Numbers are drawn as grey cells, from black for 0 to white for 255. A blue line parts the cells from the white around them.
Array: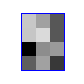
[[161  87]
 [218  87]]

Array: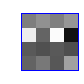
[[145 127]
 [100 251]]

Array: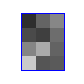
[[100 135]
 [ 63 109]]

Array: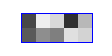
[[238 216]
 [142 127]]

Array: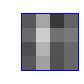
[[165  57]
 [204 112]]

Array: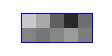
[[168  96]
 [118 133]]

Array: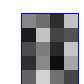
[[110  44]
 [195  68]]
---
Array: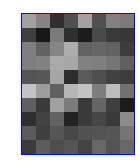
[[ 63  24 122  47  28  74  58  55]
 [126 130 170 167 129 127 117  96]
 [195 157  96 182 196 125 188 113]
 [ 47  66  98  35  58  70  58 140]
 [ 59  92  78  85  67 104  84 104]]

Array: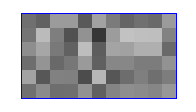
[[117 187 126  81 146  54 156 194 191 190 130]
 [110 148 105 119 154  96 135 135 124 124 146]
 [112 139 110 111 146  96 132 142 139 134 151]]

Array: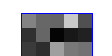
[[ 48 102   4  24  33]]

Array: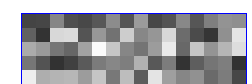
[[ 97  51 216 219  84 151 114 205 135 150 216 108  75  53 144 229]
 [118  83  50  64  90 123 135 126 177  88 124  51  94 117 126  50]]

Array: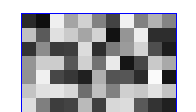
[[193  90 224 203 165 211  18 149 237  45  45]
 [148 205 204  87 208 114 234  21  70 201 169]
 [196 224 229 215 110 191 129 207 199 225 195]]

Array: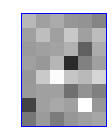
[[160 190 160 200 160 189]
 [160 152 182  42 129 160]
 [154 160 160 112 146 128]
 [119 155 124 151 160 166]]

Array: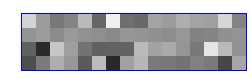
[[147 156 139 153 145 143 137 150 148 144 141 151 130 132 144 148]
 [ 78 123 174 151  90 188  41 161 182 122 120 115 129 122  71 165]]

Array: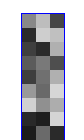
[[ 43 206 192]
 [ 91 121  78]
 [153 105 214]
 [ 41  30 213]]
